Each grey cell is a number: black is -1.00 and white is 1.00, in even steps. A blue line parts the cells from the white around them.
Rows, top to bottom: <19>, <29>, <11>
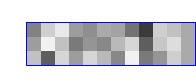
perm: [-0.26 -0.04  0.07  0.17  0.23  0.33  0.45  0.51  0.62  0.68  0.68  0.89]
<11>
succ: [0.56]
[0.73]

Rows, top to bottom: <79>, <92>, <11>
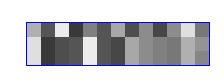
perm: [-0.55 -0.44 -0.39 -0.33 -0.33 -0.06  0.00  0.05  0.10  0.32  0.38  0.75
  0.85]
<11>
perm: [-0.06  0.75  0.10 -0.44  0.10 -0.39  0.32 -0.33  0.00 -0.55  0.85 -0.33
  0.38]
<79>

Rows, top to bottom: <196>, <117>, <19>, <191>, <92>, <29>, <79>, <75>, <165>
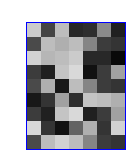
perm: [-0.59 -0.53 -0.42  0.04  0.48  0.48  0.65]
<165>
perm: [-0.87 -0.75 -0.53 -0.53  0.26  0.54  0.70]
<191>
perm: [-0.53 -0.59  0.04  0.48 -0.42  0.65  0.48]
<165>
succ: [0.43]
[0.48]
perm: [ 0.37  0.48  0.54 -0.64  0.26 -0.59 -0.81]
<29>

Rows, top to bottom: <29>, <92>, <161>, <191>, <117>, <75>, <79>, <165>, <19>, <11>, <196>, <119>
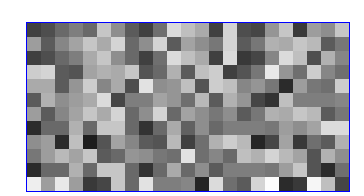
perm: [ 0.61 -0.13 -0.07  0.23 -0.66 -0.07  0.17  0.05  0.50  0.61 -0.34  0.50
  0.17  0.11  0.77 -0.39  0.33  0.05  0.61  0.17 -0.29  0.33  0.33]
<117>
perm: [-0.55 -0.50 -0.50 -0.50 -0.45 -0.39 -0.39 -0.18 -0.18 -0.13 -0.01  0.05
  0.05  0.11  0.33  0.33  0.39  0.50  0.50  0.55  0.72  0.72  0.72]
<161>
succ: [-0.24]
[0.11]

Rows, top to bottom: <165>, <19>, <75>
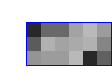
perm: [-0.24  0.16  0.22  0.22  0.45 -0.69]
<75>
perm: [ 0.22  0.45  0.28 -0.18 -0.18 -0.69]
<165>
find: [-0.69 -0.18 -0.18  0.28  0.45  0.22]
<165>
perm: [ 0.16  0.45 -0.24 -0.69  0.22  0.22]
<75>
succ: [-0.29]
[0.39]
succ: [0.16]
[0.22]
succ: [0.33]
[0.39]

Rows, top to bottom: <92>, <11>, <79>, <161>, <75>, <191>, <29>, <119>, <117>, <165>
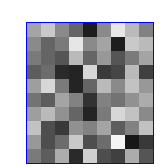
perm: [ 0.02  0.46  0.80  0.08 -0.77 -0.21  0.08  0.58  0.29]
<92>
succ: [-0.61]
[0.02]
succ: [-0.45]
[0.46]
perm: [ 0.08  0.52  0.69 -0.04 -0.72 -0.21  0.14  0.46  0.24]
<29>

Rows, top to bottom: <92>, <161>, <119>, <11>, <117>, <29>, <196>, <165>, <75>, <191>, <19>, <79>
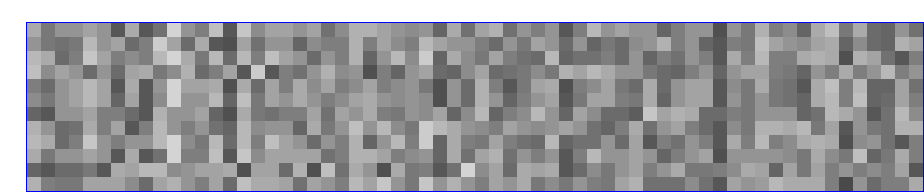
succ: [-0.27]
[0.55]
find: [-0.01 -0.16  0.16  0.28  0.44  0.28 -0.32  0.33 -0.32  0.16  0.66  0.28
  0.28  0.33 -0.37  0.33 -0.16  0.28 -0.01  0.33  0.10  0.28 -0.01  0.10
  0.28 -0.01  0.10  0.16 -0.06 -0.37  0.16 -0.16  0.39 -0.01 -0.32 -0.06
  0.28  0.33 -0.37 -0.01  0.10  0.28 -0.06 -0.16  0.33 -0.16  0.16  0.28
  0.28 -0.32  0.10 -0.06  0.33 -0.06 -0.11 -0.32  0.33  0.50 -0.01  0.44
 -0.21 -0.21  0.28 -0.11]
<117>
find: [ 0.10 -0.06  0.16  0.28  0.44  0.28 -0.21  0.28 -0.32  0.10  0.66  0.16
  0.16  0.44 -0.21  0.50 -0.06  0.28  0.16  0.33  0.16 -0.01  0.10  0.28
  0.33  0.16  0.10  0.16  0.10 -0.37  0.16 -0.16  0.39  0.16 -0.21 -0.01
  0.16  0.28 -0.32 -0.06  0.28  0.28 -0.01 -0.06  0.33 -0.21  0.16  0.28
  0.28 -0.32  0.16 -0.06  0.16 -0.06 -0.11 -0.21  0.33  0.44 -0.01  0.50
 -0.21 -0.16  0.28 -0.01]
<29>
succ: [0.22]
[0.44]
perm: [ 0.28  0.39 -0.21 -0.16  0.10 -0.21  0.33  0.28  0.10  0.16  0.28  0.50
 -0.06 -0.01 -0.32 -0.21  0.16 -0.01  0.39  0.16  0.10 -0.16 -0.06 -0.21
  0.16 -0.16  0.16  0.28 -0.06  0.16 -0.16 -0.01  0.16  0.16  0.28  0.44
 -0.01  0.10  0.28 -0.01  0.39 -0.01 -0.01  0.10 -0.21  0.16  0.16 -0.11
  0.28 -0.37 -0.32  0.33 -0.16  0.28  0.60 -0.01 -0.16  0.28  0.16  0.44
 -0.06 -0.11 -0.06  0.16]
<161>
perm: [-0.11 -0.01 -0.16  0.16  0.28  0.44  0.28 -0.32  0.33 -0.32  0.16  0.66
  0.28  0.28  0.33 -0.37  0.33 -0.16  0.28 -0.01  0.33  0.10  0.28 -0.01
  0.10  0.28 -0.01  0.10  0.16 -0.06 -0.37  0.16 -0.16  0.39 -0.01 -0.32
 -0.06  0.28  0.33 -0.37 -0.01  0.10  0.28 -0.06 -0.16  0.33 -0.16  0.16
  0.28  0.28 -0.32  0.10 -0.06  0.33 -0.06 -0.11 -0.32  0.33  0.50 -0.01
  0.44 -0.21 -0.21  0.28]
<117>

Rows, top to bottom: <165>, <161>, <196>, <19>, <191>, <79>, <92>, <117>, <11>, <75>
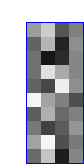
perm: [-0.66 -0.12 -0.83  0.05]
<196>
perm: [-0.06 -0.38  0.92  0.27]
<11>

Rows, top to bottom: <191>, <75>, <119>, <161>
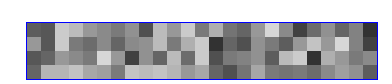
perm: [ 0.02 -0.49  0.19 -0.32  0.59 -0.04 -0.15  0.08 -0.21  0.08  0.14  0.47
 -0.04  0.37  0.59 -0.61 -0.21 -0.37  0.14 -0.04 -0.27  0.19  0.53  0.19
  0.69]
<75>
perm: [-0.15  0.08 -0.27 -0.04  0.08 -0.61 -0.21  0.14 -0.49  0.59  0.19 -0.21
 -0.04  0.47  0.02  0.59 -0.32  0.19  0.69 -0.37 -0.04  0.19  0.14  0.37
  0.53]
<75>
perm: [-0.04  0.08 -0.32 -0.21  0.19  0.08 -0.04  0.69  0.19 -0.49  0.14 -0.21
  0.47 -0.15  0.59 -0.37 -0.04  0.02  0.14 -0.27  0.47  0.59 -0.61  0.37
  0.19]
<119>

